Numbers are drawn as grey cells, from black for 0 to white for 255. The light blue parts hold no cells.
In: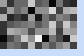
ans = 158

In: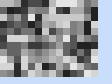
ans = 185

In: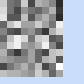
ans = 204

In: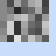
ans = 137

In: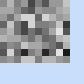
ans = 139

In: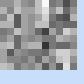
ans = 147

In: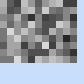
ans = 177

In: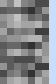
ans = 164
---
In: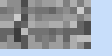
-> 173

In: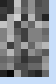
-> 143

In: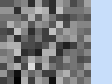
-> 75

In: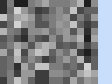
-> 180

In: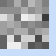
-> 184
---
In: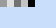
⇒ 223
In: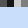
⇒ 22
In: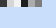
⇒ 214
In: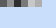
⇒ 148
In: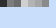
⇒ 124
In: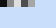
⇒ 137
